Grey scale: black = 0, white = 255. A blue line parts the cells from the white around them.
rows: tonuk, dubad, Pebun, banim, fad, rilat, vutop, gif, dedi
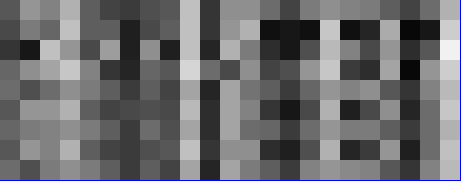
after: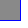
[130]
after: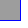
[31]
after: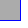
[8]
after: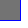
[94]

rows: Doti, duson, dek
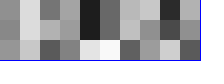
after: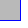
[200]
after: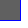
[156]
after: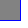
[228]
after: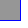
[200]
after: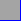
[29]
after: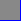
[220]

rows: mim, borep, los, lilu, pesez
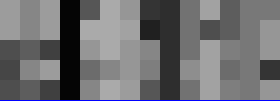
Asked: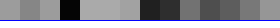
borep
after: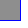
[162]

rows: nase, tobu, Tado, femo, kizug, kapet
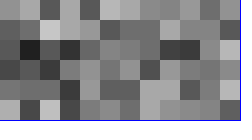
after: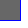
[132]
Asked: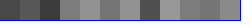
femo
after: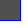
[152]
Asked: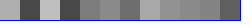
kapet
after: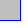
[72]
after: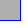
[72]
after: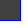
[59]

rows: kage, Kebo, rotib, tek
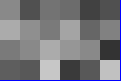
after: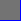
[108]
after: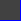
[80]
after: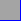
[102]
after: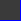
[88]
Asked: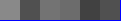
kage

